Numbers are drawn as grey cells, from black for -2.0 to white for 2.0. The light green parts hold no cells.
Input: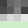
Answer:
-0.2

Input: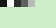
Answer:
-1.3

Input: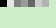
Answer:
0.0

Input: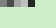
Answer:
0.6

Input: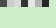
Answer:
1.4

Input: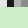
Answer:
0.8

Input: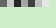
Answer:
-1.4

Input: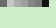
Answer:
0.7

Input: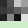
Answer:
1.1

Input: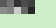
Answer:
-1.2
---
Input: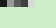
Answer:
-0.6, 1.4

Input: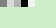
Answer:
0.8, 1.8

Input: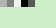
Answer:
1.8, 1.8

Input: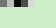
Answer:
-1.8, 1.4

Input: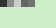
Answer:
1.2, 1.2

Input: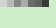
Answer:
0.7, 1.3

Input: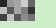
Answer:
0.6, 1.2
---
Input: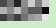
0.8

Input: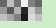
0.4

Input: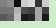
-0.2

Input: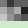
0.7

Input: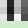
1.2

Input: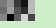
-0.3

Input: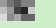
1.0

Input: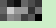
-0.4
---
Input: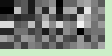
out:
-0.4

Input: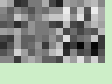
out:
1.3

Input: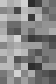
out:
-0.3

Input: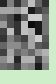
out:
-1.6

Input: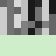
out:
1.2

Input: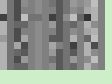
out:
0.2

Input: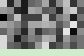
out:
-0.8
